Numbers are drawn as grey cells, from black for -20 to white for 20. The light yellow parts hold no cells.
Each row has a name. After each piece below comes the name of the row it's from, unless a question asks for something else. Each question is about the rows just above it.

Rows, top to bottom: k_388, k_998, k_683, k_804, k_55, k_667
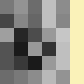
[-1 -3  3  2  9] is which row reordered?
k_667
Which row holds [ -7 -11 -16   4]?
k_55
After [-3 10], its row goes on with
[2]
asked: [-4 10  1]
k_998
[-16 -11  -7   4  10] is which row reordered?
k_55
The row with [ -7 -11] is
k_55

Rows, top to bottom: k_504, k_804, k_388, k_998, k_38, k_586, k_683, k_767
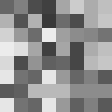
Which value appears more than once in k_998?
[6]
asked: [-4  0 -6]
k_586
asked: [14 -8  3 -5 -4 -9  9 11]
k_38

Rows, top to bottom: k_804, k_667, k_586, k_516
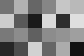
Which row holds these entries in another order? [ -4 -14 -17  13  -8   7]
k_516
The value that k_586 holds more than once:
[2]

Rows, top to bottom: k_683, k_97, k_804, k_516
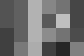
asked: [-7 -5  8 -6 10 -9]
k_97
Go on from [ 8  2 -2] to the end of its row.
[-8]

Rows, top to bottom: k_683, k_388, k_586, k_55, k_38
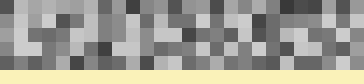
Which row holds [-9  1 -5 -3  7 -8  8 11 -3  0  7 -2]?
k_38
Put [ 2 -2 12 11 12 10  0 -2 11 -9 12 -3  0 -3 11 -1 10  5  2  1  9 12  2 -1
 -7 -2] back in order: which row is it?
k_388
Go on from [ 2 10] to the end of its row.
[ 2 11 11 -9 -2  0 -5 11 -7 -3  9 12 -2 -1 12  1]
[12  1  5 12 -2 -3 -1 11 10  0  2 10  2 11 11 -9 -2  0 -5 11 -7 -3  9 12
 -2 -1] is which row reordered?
k_586

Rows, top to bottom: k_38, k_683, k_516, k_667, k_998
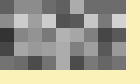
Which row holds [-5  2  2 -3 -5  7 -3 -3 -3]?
k_38
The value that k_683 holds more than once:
[12]

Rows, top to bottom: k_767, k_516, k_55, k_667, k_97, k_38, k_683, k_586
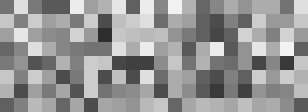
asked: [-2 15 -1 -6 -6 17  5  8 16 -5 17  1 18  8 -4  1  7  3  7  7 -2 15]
k_767
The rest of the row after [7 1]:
[-1 -2 -2 15  7 17  5  8 -6  7 17 -6  3 16  7 18 -5]
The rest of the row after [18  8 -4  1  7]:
[ 3  7  7 -2 15]
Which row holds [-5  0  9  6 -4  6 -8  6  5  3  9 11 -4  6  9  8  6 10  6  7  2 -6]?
k_586
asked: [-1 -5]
k_55
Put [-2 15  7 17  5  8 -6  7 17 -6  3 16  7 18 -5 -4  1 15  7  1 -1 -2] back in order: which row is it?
k_667

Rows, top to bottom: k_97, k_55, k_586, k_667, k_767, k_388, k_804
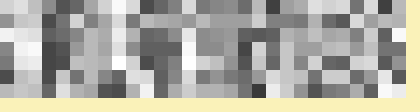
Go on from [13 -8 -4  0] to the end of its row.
[20 13 10  3 -7 11 -4 11  1 13 -4 -5 13 14 -6  3]
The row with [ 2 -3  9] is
k_97
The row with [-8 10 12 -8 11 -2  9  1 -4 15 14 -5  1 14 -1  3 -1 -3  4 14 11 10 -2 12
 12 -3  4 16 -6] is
k_388
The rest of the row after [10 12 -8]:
[11 -2  9  1 -4 15 14 -5  1 14 -1  3 -1 -3  4 14 11 10 -2 12 12 -3  4 16
 -6]

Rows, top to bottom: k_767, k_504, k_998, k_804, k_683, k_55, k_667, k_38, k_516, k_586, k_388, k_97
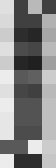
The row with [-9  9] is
k_804
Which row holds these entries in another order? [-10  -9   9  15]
k_667
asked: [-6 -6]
k_388
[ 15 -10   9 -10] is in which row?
k_767
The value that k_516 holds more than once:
[-7]
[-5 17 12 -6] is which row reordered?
k_55
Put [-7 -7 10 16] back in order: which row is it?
k_516

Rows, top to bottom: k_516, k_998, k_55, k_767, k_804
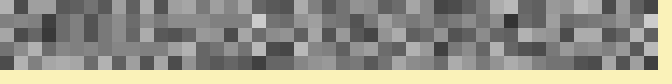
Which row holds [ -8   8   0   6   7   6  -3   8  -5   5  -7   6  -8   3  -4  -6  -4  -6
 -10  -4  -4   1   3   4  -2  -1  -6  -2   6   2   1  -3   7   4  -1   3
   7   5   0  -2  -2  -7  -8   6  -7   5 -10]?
k_804
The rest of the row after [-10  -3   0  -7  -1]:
[  2  -3   2  -1   2   2   2   0   0   0  12  -2  -3   3   5  -1  -2  -7
  -1   5   1  -1   1  -3  -1   2  -2   2 -12  -3  -5   5  -3  -2  -1   0
   3  -1  12]
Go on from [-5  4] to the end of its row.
[ 3  9  7 -8  4 -5 -9]

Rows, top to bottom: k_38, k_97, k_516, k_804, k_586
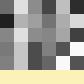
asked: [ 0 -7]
k_804
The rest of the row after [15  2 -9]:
[ 10 -13]
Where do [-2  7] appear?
k_97
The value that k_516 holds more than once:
[1]
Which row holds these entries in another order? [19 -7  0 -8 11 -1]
k_804
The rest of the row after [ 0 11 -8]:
[-4 19 -7]

